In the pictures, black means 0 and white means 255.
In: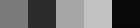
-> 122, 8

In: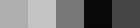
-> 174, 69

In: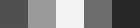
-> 80, 38

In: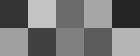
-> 51, 182

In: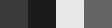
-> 58, 101

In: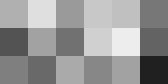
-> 176, 32

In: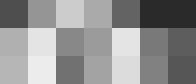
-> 78, 86
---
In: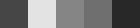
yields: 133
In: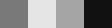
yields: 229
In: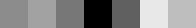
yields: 96
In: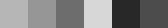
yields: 215
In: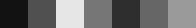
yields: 46
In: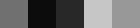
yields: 40
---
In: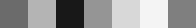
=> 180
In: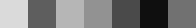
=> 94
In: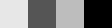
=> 85
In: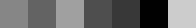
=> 99
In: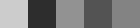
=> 45
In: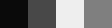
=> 72
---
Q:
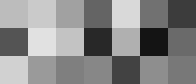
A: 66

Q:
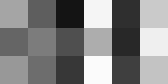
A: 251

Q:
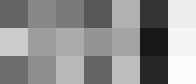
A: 190

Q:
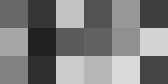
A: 182

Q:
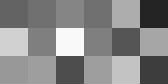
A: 158

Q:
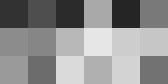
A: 176

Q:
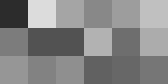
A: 97

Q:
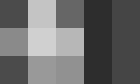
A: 145
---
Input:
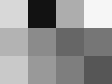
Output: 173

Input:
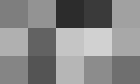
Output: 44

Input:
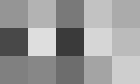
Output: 121

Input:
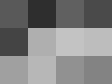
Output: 96

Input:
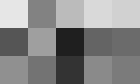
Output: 187

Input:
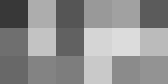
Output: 85
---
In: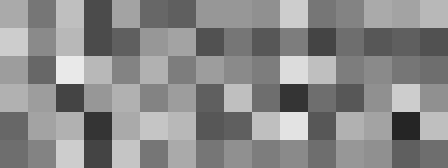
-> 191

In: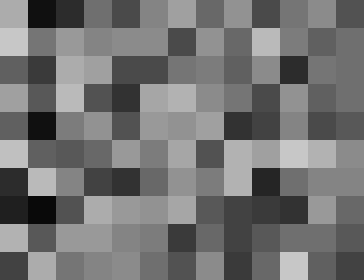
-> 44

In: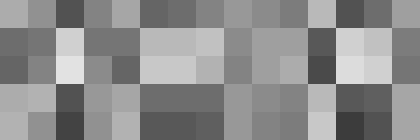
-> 82

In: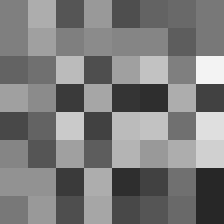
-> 85

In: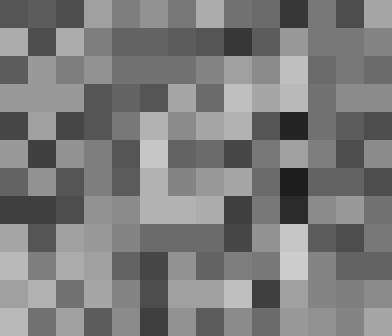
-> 77

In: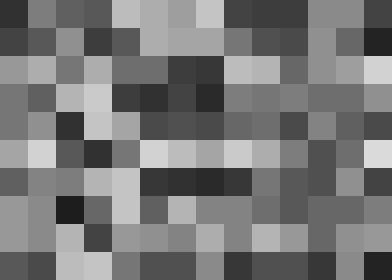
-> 96
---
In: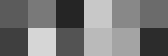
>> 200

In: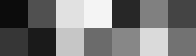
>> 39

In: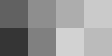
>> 142

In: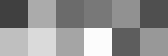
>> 120

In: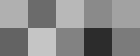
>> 184

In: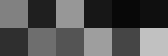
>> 23
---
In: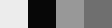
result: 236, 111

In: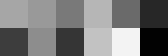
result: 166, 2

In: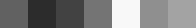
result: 97, 163

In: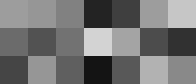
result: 157, 137

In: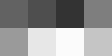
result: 98, 197

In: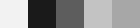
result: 242, 167

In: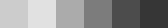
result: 204, 54

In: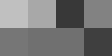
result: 192, 63
